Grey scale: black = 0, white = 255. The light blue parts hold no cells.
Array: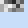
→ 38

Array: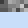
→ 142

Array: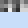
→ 86

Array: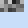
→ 29

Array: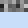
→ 90

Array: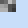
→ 110

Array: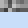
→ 121

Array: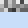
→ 239
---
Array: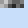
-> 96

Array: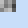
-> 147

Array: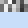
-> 65

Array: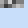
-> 127

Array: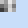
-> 205

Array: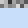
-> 147

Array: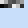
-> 120
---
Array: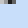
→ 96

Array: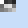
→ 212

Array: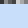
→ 142

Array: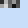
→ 166

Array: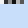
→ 142

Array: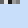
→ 126

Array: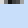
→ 119

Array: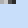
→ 82

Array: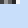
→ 97
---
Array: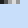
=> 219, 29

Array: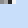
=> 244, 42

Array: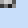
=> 208, 29

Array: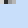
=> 214, 45

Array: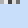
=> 237, 69

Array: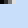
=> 223, 2

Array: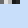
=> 226, 24

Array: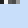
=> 243, 33
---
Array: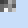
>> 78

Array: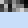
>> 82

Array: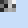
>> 106

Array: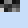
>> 133

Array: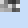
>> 66

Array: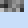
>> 135

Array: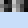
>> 120

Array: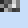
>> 84
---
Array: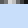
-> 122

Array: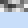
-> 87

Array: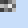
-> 60

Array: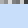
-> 143

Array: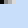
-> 134

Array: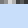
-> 148

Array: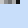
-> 143

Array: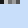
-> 200

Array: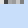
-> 69
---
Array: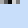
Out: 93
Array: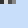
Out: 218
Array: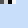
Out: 219
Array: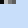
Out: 191
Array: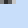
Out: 46
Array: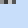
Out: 57
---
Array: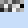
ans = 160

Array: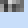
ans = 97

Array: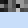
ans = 28

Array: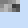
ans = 125

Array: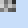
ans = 196

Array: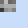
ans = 114

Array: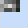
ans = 186

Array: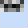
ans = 74

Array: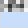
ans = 149
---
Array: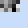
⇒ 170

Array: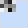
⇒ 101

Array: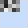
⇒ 43

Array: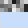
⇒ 219

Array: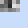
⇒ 97

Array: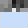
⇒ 147

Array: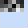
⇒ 20
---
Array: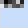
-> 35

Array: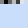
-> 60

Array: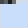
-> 71

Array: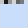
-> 98

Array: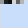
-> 29

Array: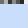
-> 55

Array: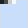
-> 79

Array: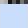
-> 33

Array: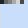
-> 75
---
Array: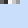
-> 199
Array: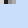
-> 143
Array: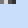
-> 81
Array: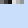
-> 180
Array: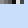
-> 223
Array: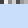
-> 153
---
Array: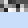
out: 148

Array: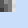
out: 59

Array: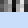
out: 84

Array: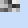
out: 114

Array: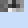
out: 105

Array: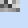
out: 161
